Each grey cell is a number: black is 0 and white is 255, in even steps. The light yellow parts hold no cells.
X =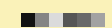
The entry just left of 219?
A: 132
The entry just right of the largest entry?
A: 86

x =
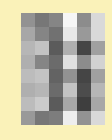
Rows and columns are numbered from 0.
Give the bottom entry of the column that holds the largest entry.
238
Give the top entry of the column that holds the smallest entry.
140
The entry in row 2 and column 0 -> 182
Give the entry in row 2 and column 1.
195
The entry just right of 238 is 146
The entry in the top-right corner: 217
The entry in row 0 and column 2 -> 133
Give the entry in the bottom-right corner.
217
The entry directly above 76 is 69
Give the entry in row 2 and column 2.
91
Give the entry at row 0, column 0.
146
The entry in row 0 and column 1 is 119
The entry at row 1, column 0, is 167
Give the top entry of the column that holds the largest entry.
246

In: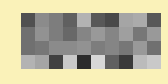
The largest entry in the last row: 215
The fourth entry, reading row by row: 96
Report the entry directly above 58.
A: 119
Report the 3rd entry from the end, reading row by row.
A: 58
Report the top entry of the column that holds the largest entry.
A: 88
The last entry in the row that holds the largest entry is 201
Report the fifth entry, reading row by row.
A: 179
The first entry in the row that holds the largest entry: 179
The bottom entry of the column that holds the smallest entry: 44
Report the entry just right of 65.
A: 201
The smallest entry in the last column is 88
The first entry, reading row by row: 80

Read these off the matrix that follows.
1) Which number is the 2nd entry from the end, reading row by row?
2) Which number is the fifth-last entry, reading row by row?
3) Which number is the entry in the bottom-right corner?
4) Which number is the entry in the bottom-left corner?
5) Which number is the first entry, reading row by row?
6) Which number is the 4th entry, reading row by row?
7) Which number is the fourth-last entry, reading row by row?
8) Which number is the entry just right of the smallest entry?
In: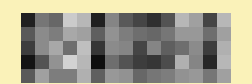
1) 118
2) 125
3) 160
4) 89
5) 32
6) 203
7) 146
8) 110

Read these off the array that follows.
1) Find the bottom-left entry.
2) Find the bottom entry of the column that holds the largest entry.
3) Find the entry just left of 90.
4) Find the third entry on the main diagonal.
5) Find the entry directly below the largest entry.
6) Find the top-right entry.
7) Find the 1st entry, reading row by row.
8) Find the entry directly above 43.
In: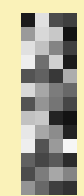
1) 148
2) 49
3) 70
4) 132
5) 43
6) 63
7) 27
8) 246

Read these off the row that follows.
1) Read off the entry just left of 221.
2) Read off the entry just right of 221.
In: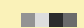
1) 147
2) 44

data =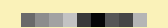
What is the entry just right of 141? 162
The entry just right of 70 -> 181
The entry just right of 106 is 141

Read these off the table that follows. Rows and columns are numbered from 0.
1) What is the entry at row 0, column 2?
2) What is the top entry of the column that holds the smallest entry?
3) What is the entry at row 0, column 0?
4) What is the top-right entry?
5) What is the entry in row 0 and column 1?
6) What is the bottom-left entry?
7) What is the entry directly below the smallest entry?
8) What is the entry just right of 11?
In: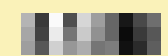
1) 250
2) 23
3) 180
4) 110
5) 58
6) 158
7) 17
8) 58

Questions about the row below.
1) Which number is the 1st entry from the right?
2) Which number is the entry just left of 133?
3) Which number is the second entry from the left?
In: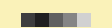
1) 209
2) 96
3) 32

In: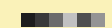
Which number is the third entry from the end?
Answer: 193
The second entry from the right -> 79
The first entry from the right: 148
